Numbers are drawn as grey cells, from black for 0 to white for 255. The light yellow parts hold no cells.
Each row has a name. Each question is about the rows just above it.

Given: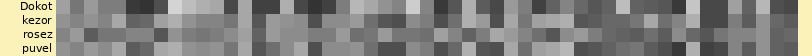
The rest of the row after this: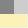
[132  57  86 175  92  72 154 125  65  98 132 104  86  98 189  98  92  86
  57 197  72  72 160  98 183  79  72]
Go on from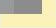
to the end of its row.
[125 125 154 111 118 154 118 118 111 160 132  98 125 167 154 132 111  86
 140 154 125 104  98  92 111  92 140 104  86 118 132 132 146  98 104]
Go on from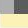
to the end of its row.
[ 72 154 125  65  98 132 104  86  98 189  98  92  86  57 197  72  72 160
  98 183  79  72]
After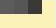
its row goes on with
[197  72  72 160  98 183  79  72]
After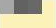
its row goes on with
[160 175 146 132 132 118 167  86 154 146 140  79 140 140 154 111  86  79
 140 125  79 111 175 154  79 167 118 160 167 175  86  92 104 104 118 167
 111 132 175  72  72 125  92 146 104  92]

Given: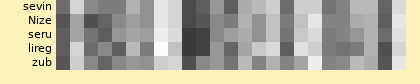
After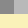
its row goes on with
[171  86 230]
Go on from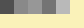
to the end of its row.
[131 177 131 164 237 131 137 185 171  86 230]
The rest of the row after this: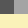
[ 80 100 137 157 145 230 212  74  86 137 124 177 145 193 124 193 230 131
 131 171 177  94 230]
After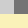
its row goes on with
[131 185 185 100 218]
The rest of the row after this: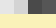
[137 124 177 145 193 124 193 230 131 131 171 177  94 230]
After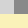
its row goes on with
[124 124 177 145 230 212  74  94 151  94 171 185 206 108 206 206 116 131
 185 185 100 218]
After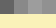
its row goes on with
[230 212  74  86 137 124 177 145 193 124 193 230 131 131 171 177  94 230]

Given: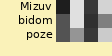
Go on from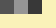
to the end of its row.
[203]
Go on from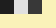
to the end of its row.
[211]
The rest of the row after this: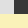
[211]
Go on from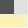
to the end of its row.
[ 48 127]

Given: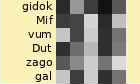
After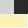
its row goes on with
[191]
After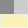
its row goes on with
[115 218]
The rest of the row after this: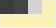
[ 42 191]
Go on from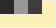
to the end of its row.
[19 88]
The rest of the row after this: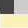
[ 48 115]
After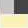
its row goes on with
[204  48 115]
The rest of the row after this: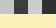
[115]

